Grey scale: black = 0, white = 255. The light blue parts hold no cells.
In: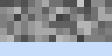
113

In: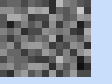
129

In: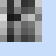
104

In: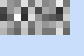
104

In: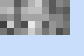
134

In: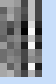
124
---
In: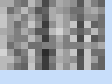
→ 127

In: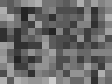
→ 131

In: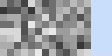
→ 156

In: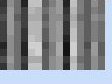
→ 141

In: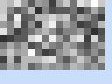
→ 252

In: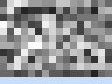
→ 145

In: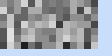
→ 127

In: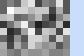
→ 227
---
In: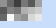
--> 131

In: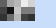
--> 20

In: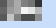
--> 155

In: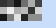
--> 239

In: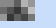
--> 82

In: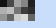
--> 190

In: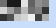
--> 157

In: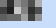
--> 31

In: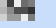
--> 138
